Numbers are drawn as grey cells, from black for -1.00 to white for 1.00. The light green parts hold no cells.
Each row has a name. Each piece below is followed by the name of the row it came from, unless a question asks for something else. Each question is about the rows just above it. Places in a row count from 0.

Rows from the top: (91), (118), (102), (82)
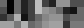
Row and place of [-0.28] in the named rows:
(102), 1
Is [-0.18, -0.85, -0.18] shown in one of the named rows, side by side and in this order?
no
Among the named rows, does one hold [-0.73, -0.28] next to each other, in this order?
no

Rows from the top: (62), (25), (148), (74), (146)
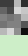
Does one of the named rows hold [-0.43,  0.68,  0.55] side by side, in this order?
yes
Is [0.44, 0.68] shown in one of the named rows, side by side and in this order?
yes
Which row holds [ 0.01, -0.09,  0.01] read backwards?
(148)
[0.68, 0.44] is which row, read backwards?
(146)
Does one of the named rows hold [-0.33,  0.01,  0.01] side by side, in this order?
no
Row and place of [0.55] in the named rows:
(25), 3

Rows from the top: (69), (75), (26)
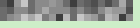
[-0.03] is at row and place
(26), 6
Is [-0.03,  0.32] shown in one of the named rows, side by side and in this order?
no

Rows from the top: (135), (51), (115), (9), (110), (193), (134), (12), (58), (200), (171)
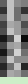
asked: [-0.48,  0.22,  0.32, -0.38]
(134)
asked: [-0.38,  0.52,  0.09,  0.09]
(58)
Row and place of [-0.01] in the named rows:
(135), 3
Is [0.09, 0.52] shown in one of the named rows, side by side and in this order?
no
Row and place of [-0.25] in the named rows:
(135), 0

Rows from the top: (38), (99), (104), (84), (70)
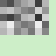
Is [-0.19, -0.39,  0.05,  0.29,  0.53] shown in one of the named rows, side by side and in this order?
no
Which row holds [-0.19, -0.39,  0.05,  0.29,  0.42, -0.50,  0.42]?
(38)

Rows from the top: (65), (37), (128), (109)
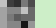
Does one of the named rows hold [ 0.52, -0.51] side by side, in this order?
yes
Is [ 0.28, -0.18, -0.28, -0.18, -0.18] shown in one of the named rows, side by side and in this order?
no
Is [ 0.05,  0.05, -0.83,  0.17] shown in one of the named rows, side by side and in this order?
yes
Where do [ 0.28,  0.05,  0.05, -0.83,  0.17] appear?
(109)

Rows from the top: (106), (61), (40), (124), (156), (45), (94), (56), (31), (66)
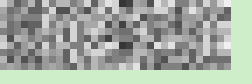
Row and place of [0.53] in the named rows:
(45), 0
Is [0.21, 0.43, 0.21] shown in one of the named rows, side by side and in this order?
yes
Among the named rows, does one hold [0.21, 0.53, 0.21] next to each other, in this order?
no
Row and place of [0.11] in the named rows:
(66), 29

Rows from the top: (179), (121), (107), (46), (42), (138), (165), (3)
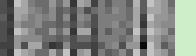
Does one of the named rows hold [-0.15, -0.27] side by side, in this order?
yes
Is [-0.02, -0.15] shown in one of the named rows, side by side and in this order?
yes
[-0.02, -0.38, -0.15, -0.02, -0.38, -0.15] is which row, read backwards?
(46)
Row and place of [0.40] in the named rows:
(179), 19

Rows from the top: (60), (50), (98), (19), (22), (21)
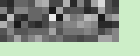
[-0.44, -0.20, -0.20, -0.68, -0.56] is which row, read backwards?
(98)
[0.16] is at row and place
(19), 12

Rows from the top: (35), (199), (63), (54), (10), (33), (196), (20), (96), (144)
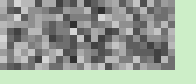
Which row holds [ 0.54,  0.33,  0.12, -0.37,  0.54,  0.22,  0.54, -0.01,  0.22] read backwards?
(144)
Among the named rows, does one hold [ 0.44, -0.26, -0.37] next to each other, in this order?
no

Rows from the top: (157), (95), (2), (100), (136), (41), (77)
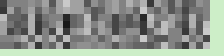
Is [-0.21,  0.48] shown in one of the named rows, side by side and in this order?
yes
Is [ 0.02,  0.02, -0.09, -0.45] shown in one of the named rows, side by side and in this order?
no

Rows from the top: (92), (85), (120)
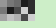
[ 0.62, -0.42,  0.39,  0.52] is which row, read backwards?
(120)
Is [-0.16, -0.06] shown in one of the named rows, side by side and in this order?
no
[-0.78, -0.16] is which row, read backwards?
(92)
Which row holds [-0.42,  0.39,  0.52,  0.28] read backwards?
(120)
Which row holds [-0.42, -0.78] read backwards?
(85)

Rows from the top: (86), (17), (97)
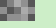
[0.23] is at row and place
(97), 3
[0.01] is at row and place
(86), 1
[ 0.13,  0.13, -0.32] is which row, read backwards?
(97)

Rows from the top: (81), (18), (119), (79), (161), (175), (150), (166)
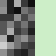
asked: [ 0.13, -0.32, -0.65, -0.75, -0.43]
(166)
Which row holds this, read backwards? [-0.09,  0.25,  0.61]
(150)
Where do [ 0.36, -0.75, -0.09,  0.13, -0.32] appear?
(175)
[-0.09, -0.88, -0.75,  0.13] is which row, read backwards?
(18)
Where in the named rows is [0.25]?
(150), 1
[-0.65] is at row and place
(166), 2

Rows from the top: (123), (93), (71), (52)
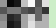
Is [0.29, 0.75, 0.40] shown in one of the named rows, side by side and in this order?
yes
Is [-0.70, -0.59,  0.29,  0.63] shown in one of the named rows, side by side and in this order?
yes
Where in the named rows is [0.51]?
(123), 3
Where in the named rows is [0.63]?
(71), 4
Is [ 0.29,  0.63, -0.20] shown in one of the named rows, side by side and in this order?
yes
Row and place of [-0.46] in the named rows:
(93), 4

